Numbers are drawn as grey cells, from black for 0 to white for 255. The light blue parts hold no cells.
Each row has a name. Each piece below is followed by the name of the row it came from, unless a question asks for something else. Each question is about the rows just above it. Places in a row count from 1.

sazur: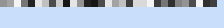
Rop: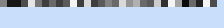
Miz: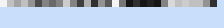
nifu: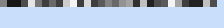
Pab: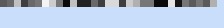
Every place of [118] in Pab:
6 9 21 22 27 29
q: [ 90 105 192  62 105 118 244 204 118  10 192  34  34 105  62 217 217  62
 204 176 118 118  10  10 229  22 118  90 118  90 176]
Pab
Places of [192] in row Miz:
2 4 26 28 29

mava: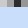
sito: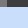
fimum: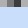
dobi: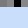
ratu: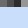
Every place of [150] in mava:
4
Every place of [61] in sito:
2 3 4
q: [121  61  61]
sito

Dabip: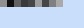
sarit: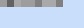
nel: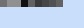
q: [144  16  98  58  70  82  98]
nel
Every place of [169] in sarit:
3 7 8
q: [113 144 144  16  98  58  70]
nel
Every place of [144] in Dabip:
1
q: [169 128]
sarit

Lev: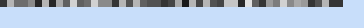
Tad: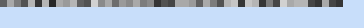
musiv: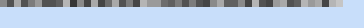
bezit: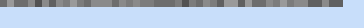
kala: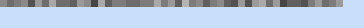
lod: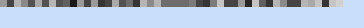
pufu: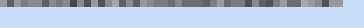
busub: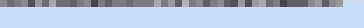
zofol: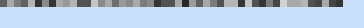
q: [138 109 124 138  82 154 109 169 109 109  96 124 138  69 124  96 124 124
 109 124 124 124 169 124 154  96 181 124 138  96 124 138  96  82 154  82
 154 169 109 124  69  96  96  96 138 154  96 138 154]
busub
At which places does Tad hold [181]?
5 7 11 33 37 43 44
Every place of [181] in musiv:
10 21 37 44 48
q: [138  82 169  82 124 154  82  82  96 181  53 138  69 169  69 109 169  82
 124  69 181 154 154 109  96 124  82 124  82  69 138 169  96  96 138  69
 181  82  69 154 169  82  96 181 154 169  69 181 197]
musiv
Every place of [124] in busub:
3 12 15 17 18 20 21 22 24 28 31 40
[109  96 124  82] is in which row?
musiv
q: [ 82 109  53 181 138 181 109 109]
lod

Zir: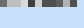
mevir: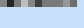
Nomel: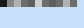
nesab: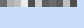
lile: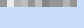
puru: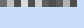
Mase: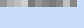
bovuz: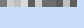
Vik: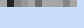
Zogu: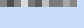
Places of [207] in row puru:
6
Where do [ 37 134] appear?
Vik
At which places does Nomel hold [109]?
4 7 9 11

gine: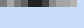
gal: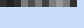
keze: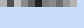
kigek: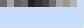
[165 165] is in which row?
gine
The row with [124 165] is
gine
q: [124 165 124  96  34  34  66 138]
gine
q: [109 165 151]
kigek
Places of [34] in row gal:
2
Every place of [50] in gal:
1 3 11

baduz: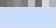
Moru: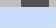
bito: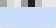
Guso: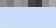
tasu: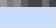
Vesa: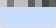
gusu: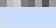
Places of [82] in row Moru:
4 5 6 7
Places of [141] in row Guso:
1 4 7
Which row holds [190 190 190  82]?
Moru
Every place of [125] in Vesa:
2
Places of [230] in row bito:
3 7 8
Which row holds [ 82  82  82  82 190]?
Moru

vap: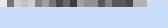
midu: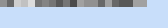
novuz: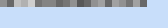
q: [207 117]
novuz
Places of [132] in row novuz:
7 8
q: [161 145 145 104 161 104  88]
midu
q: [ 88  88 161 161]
midu
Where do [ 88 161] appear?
midu
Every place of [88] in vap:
15 17 18

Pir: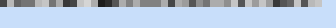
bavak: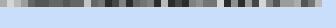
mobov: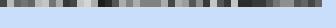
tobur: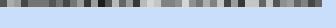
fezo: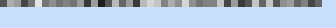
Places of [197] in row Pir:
7 12 34 36 38 43 46
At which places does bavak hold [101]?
5 8 9 11 12 14 20
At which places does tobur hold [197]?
23 32 36 37 39
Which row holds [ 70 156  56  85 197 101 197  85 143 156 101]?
fezo

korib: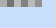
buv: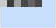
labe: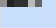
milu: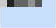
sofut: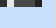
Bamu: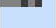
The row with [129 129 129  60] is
Bamu
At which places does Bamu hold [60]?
4 6
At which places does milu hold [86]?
6

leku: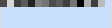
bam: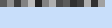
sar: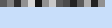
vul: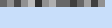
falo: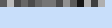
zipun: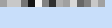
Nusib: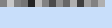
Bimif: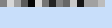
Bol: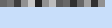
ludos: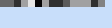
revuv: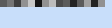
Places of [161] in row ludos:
4 7 11 12 13
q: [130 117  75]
leku
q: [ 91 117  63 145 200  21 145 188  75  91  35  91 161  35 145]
revuv
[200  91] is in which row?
sar

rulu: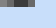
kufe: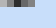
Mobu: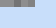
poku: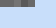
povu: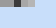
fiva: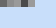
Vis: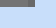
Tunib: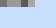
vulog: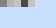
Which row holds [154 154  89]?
Tunib
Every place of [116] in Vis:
1 2 3 4
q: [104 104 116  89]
poku
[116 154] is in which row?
Tunib

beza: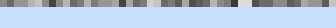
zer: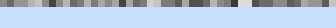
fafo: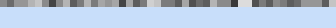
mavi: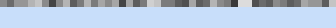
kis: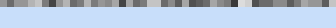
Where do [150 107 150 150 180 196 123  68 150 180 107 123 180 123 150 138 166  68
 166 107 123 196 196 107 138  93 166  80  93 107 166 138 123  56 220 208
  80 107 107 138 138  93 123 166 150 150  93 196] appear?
kis

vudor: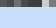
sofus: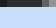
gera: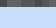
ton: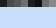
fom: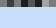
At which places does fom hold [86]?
5
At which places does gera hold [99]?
2 3 8
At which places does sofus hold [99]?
7
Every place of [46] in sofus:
2 3 4 5 6
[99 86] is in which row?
gera

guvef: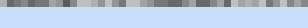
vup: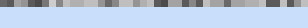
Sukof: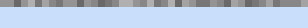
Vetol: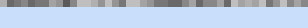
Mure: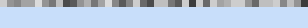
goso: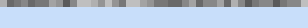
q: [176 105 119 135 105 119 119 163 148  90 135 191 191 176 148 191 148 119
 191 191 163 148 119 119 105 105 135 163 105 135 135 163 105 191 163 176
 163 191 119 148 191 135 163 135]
Vetol
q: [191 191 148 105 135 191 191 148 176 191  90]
vup

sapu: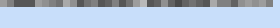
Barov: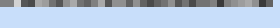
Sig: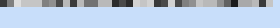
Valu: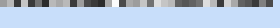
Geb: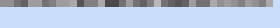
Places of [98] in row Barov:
13 19 21 23 39
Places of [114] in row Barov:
8 12 24 27 29 30

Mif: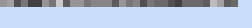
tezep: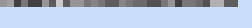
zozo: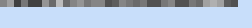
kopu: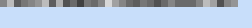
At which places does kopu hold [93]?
3 8 20
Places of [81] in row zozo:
16 22 23 26 27 34
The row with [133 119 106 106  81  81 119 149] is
tezep

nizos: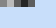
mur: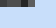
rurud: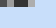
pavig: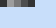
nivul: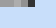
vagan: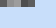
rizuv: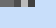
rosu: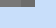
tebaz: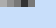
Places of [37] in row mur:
4
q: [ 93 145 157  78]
vagan
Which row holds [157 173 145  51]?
nivul
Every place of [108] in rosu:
4 5
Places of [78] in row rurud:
1
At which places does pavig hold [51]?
1 5

